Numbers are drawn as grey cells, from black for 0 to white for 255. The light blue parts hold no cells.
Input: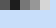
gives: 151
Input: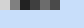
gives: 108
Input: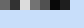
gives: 8
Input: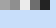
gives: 110
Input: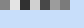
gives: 156
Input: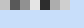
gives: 173
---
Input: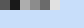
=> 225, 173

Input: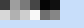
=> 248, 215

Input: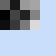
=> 218, 165

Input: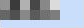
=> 219, 177

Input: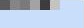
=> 195, 163

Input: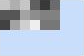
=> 238, 207

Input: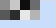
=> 231, 200
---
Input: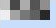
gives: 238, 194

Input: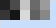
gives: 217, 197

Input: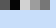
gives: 210, 157

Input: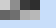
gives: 206, 184

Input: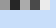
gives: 235, 171

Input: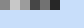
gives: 200, 156

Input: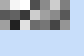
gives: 255, 245

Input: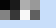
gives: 248, 174
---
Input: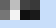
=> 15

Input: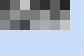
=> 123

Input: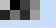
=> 43

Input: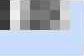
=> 167

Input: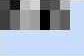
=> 168

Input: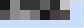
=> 151
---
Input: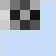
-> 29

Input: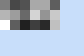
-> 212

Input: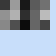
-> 46

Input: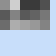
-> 89

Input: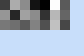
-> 50

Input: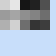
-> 143

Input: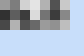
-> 116

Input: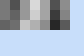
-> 164
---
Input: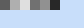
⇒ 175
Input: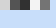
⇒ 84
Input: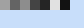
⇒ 100
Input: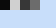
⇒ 208
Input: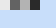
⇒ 99
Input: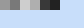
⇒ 121
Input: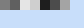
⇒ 96
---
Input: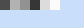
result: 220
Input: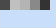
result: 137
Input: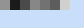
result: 93
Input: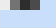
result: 45
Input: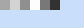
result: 120
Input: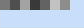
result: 194
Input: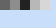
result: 184
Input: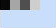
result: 79
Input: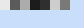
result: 205
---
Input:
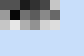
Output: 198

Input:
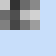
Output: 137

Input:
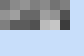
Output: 127

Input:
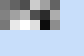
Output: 99

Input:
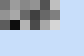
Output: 191

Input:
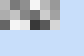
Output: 153

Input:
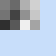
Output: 209
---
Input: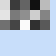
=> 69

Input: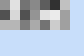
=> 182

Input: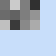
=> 58

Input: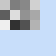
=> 49

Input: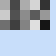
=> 63

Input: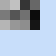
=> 151
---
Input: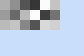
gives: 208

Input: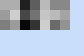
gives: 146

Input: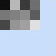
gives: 224

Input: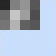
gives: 87

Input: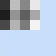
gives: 243

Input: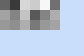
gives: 163

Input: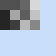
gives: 135

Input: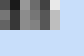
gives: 190

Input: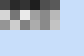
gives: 195

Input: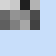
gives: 65
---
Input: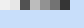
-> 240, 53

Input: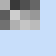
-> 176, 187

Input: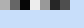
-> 176, 78

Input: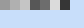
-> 154, 54

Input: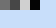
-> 112, 4

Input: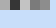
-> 173, 141
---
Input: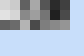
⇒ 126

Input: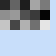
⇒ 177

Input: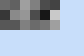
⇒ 107

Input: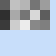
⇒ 236

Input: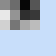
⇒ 118

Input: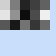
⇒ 115

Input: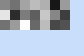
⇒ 188
